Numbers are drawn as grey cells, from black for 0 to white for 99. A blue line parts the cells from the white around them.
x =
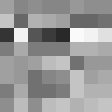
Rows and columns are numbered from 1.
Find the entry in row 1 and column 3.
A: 55
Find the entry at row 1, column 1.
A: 62
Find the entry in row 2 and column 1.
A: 76
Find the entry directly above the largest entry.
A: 40
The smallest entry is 16
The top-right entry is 55
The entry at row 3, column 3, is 33
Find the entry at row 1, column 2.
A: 52
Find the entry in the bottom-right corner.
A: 76
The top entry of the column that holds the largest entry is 59
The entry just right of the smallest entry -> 97
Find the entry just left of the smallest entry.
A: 23
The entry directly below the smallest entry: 48
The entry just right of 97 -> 94
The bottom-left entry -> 55
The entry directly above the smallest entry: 62
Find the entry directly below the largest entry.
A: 69

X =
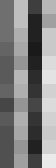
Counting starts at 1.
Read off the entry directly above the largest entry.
81
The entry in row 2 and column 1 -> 43
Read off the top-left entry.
43
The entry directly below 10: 13
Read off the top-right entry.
71
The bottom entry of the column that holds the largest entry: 91
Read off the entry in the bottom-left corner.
31
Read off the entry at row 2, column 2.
74
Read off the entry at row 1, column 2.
74
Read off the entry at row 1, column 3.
24

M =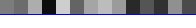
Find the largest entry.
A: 80
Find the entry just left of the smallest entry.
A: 67

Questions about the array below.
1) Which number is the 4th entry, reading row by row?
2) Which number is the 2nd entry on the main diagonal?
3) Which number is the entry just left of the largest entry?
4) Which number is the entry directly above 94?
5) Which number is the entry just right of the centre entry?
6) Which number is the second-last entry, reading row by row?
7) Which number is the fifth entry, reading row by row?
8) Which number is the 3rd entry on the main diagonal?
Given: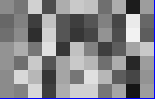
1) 30
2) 50
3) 30
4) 91
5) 50
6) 8
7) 67
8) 18

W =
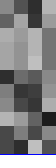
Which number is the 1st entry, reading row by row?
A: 53
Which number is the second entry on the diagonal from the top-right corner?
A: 21
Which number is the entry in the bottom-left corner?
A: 28
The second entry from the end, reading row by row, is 74
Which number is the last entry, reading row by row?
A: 32
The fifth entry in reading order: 38
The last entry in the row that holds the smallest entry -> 11
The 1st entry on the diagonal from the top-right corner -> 70
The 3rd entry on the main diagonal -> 70
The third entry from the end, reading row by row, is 18

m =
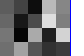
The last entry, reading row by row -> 23
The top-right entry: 52
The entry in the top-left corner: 36
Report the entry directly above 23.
82
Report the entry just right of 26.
5
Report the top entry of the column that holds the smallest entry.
26

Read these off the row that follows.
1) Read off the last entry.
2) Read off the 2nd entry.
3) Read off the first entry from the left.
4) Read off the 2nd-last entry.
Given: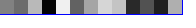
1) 68
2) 42
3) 50
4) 12

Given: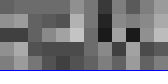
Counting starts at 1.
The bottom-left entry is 49
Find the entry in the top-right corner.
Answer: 60
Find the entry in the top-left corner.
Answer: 38
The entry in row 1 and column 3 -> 42
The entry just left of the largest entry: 63
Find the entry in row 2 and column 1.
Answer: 56
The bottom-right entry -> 49
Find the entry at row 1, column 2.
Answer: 42
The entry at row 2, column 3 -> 38
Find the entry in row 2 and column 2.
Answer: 60

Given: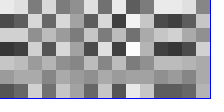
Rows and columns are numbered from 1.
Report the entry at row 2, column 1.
29
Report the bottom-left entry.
33
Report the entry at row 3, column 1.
81
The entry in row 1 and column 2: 87
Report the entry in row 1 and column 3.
48
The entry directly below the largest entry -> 48
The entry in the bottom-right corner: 70
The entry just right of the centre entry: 25
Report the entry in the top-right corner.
52
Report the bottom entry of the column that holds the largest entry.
91
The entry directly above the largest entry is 44
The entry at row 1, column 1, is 91
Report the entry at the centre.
87
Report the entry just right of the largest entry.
70
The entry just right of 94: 77
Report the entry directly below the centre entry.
52

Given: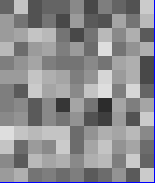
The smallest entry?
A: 17
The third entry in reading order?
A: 32
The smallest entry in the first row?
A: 28
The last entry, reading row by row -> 79
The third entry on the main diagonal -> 76
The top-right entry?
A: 79
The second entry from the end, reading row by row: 35
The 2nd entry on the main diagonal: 45
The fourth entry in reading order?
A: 39
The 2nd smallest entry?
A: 21
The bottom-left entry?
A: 60
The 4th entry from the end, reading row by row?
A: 42
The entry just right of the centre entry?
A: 76
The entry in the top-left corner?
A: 39
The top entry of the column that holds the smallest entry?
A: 49
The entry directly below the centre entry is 64
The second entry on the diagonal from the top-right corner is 45
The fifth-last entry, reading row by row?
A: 35
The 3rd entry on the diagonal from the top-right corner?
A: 53
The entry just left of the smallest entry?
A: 45
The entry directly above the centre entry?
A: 49

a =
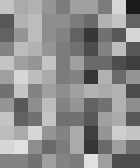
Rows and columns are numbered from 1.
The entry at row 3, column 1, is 38
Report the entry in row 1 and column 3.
69
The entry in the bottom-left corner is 51
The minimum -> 10
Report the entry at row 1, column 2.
66
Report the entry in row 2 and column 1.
34
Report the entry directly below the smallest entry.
38
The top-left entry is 76
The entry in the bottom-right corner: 30
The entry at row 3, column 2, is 58
